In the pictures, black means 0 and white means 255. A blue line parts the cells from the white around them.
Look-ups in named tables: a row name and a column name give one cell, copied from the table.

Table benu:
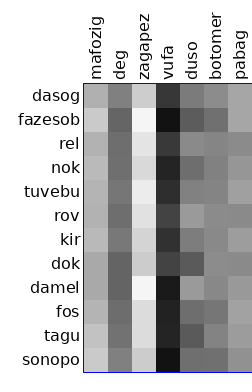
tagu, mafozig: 194
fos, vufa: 34
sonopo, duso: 111
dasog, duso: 123
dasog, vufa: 55
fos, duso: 110
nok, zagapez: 217
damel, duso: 154
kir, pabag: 157

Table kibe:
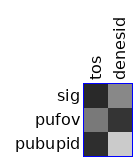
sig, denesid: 136
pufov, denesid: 52
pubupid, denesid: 203
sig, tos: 41
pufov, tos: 121
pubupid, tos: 46

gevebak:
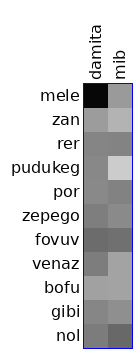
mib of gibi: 143
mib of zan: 179
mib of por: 130
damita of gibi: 134
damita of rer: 133
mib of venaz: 163
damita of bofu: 161
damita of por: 137
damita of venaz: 125

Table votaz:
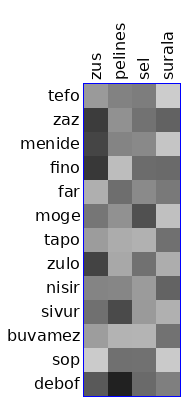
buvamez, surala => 114
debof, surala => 127
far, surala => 121
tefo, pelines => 130
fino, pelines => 189
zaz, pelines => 145
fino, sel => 108
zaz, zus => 60
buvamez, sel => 180
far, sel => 138
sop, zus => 203
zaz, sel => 114
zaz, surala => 98
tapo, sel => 177
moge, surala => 192

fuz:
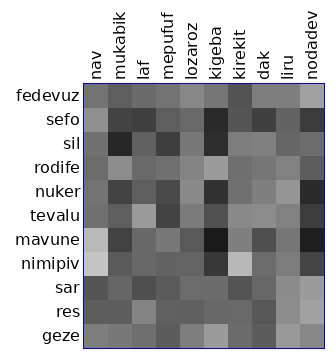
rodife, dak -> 118
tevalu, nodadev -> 61
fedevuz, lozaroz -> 135
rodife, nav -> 108
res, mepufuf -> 96
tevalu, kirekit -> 137
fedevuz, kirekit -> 83
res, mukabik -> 93
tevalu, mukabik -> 94
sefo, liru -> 99

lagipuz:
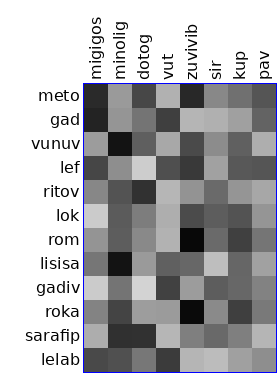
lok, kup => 83
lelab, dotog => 119
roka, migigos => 131
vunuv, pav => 174
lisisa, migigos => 118
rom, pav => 117
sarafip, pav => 181
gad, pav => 99
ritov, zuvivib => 147
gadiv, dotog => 211
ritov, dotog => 49
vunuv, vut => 168
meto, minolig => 154
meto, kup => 112
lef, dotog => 205
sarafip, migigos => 173
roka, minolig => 68
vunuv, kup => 96
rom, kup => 64

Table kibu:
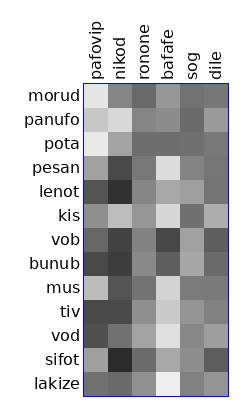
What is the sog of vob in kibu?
161
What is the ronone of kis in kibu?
150
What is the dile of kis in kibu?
173
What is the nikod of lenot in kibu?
49
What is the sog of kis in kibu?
112
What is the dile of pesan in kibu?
117
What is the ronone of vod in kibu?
162
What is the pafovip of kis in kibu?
143
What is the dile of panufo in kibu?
154
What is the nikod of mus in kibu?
84
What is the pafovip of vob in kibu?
102
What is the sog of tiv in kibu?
148
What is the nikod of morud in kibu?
133
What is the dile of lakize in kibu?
147
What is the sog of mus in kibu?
123
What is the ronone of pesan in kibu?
120
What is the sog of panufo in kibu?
106

